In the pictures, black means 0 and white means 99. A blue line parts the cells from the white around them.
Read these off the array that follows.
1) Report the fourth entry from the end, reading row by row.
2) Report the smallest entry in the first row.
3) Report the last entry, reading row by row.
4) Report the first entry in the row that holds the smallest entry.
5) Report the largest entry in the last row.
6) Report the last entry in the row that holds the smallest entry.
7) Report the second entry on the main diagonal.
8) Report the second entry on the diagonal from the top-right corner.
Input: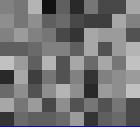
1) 20
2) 7
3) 28
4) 50
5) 60
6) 65
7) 46
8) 65
